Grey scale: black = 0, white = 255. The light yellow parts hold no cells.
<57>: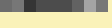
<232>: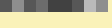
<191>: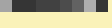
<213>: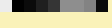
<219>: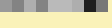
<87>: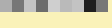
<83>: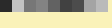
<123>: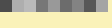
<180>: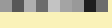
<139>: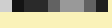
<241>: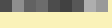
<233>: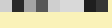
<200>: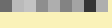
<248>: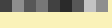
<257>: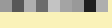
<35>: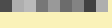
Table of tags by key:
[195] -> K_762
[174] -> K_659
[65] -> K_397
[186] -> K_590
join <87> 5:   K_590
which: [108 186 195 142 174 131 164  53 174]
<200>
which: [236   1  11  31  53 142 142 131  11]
<213>
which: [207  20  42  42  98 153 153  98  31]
<139>

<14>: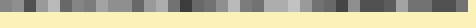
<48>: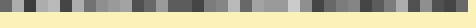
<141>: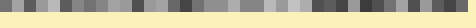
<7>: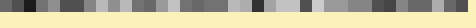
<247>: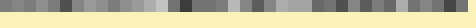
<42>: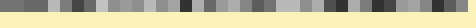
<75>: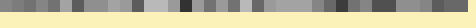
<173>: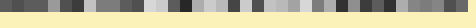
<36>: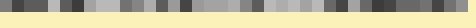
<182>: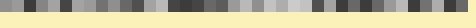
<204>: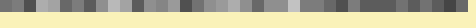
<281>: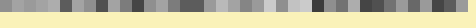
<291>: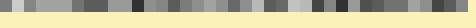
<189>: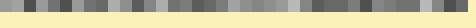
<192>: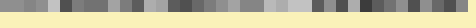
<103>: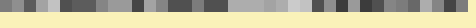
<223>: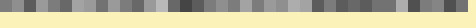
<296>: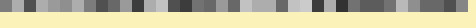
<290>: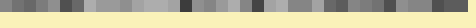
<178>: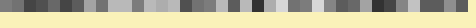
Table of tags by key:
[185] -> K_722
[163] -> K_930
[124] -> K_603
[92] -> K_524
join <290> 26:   K_930
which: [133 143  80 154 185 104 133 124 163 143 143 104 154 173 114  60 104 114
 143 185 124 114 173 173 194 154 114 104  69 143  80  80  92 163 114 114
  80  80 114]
<14>
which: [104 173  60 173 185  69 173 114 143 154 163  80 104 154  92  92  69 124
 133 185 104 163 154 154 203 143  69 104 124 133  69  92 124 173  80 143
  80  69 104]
<48>

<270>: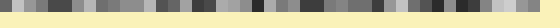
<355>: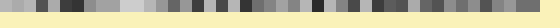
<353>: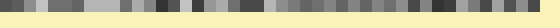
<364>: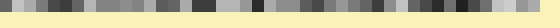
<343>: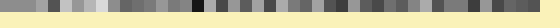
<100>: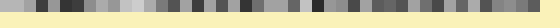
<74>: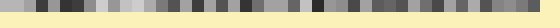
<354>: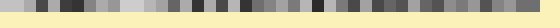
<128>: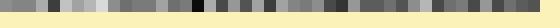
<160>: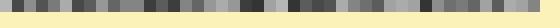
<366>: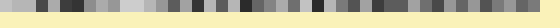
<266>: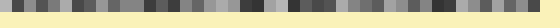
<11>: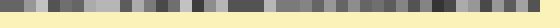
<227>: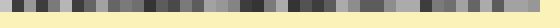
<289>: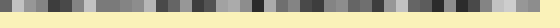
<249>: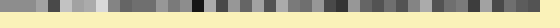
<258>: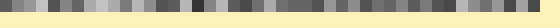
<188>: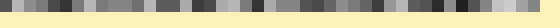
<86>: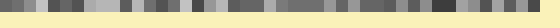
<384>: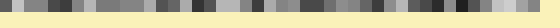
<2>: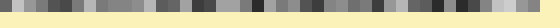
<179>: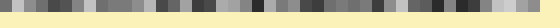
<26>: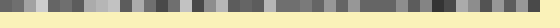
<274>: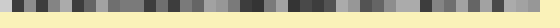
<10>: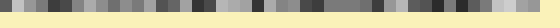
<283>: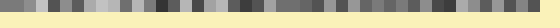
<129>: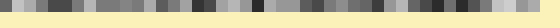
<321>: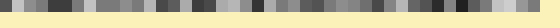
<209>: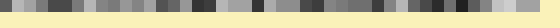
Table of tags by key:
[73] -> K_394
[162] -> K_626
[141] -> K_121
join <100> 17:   K_626
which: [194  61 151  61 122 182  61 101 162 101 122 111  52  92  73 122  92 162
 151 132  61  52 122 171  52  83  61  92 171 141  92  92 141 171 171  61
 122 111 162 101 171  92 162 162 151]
<227>
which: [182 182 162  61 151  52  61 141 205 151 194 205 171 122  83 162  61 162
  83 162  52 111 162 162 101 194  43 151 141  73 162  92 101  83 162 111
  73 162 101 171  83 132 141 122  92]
<74>
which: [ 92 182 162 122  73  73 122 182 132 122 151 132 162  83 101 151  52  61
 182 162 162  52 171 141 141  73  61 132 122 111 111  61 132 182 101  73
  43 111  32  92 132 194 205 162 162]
<209>

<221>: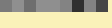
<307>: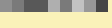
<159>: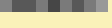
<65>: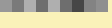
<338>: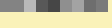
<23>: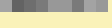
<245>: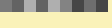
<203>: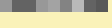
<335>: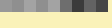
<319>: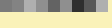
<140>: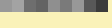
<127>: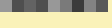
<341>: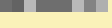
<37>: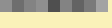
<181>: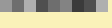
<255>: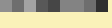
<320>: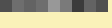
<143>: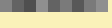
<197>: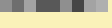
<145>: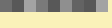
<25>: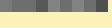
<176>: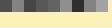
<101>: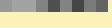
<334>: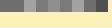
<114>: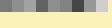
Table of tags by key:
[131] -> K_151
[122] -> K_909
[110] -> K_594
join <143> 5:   K_909
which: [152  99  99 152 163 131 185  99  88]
<203>
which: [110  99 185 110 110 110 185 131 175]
<341>
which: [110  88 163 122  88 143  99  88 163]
<145>
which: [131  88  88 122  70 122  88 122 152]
<159>

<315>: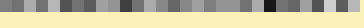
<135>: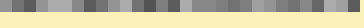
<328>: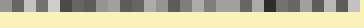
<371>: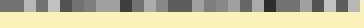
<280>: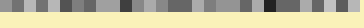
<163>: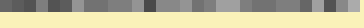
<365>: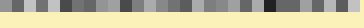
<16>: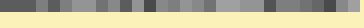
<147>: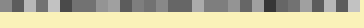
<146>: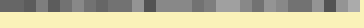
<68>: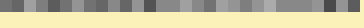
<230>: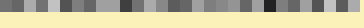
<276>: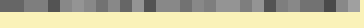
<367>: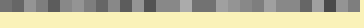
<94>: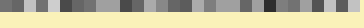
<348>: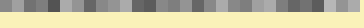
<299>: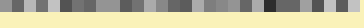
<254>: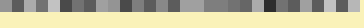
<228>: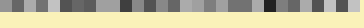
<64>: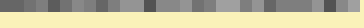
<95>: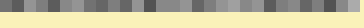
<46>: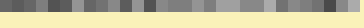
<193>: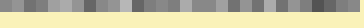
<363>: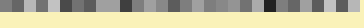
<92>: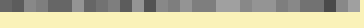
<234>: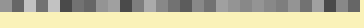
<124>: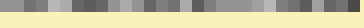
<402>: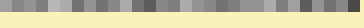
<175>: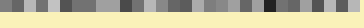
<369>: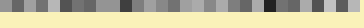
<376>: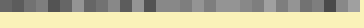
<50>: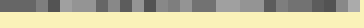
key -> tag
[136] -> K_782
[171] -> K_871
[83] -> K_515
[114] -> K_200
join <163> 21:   K_200
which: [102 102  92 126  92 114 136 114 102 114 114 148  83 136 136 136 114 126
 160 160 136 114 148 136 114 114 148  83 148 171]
<146>
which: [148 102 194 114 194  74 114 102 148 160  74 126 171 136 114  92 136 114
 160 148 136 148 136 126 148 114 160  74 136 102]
<234>
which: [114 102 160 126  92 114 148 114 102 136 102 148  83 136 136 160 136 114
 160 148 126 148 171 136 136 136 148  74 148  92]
<68>
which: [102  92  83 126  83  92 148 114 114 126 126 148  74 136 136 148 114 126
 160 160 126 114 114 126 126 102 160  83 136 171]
<163>

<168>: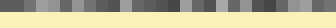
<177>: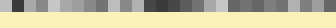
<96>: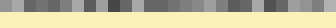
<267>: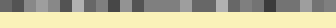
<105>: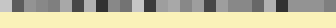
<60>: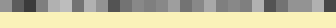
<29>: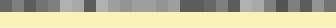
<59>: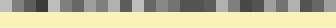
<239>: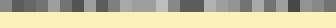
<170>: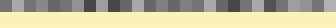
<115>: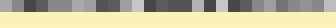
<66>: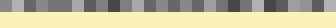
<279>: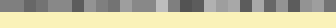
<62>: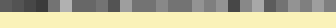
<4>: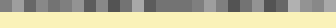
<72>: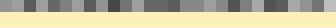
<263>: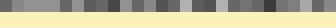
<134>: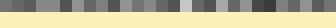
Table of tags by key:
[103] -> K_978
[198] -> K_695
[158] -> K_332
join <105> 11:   K_695
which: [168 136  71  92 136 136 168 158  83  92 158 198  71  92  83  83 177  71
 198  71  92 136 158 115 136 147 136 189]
<115>
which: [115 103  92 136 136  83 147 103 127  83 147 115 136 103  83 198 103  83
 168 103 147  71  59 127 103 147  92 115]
<134>
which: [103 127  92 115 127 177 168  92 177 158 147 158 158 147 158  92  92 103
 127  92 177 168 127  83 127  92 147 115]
<29>
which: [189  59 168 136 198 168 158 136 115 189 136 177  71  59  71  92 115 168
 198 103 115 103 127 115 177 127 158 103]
<177>

